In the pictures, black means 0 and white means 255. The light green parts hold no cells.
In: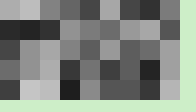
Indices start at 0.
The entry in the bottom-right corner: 181
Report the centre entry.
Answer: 93
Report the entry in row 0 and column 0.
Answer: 173
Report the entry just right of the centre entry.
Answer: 153
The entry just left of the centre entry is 130
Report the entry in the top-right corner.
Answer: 123
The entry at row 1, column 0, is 42
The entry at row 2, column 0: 70
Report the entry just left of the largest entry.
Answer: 63
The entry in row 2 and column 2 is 167
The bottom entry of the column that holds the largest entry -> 197
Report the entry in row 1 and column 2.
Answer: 50

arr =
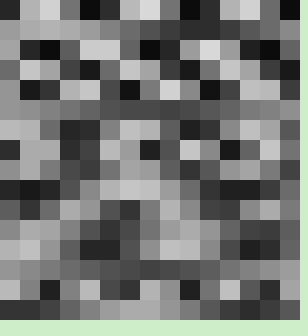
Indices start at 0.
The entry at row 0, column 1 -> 179
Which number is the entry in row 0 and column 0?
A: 38
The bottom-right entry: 87
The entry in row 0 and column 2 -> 209
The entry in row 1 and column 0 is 156
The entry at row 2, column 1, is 38
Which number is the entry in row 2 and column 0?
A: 164
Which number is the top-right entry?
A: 12
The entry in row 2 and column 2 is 12
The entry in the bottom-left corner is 52
